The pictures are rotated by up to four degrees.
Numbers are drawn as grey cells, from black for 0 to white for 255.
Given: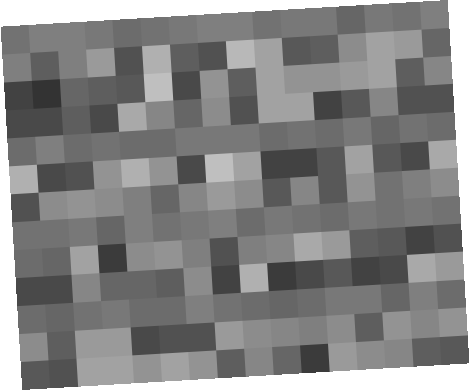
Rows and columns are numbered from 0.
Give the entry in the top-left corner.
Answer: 114
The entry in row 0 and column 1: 127
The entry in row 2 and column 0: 66
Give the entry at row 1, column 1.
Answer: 94
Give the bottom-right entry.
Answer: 88
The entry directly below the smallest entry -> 73
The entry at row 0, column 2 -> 127
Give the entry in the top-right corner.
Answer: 127
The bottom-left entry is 88
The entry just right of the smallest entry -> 102
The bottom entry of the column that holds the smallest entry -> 81
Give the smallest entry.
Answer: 51
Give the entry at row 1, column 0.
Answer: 127

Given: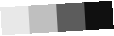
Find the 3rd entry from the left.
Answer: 92
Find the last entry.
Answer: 16

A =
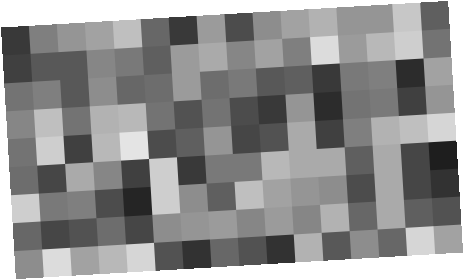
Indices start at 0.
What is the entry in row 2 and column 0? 115
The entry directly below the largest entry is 64
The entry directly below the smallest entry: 50
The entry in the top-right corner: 95
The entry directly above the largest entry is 184
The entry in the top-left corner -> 57
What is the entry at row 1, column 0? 64
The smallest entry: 30
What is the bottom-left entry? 141
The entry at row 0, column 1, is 127
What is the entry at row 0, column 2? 149
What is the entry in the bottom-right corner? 162
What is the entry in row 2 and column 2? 88
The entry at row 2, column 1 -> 127
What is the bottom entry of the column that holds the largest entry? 214
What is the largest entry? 228

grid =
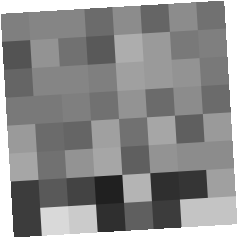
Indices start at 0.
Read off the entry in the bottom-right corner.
196
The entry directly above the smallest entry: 166
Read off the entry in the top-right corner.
113
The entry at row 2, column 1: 133
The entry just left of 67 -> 89
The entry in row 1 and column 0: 83
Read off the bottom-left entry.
60
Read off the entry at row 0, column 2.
133
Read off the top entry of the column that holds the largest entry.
133
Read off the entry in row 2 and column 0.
101
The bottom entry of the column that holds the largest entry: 217
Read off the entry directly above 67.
147
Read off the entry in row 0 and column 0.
127
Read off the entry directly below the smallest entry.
47
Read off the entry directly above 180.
95
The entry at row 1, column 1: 147

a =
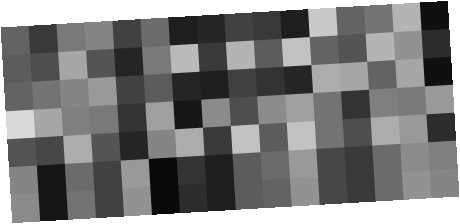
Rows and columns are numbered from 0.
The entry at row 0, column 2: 121
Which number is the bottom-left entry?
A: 139
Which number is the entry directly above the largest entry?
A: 99
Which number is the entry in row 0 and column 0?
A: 99
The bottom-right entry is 133
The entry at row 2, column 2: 133
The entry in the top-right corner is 16
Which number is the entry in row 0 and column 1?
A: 57
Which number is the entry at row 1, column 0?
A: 92
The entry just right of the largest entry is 166
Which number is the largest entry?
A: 217
